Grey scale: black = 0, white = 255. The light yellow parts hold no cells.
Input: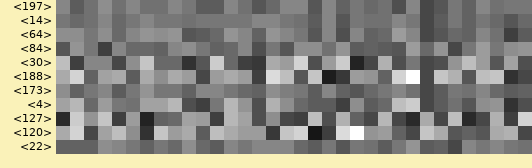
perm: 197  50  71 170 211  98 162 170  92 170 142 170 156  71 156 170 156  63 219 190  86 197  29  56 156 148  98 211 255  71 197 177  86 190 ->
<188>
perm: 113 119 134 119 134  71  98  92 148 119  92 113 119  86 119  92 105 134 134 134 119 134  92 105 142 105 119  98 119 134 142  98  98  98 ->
<22>
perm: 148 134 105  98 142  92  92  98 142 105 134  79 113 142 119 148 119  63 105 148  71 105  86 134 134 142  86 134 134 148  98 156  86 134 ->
<64>
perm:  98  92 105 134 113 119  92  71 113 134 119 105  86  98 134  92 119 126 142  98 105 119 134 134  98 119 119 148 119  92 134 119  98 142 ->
<173>
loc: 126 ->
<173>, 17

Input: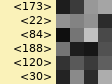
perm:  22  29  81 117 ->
<188>
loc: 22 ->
<188>, 3

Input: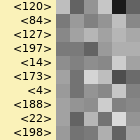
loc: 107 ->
<173>, 6
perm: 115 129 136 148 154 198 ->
<4>
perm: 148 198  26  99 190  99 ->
<120>
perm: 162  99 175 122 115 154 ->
<198>
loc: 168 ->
<127>, 6
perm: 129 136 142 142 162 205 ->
<14>

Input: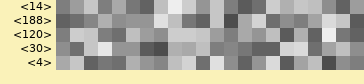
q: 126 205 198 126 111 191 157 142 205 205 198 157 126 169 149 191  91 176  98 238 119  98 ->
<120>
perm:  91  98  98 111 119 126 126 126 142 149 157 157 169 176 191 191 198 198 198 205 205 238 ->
<14>
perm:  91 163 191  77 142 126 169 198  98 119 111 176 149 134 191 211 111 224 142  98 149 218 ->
<4>
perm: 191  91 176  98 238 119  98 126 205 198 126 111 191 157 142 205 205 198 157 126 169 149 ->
<120>
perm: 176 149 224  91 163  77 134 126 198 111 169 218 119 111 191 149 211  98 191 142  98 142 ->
<4>

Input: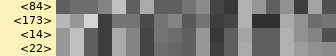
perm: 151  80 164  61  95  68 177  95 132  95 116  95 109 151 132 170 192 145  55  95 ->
<14>
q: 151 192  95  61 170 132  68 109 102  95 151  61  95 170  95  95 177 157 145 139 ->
<22>
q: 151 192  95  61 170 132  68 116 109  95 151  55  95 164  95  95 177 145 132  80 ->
<14>
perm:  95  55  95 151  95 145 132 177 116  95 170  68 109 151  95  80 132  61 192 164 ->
<14>
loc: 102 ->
<22>, 9

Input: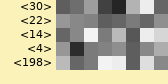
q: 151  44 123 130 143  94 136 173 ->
<4>
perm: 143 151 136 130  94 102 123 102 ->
<22>
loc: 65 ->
<30>, 4
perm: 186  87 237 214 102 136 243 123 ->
<14>
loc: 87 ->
<14>, 6
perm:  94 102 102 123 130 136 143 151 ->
<22>
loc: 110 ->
<30>, 2

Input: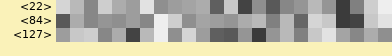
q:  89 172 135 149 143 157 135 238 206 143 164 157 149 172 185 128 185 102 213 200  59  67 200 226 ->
<84>
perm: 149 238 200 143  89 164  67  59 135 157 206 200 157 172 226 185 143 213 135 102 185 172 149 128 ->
<84>
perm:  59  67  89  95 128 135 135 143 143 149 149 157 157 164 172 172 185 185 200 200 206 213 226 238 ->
<127>
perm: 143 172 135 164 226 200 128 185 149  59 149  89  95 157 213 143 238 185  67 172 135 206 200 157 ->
<127>

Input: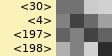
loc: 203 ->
<30>, 3
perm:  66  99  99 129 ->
<197>
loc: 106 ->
<4>, 3
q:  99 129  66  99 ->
<197>
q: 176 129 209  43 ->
<198>

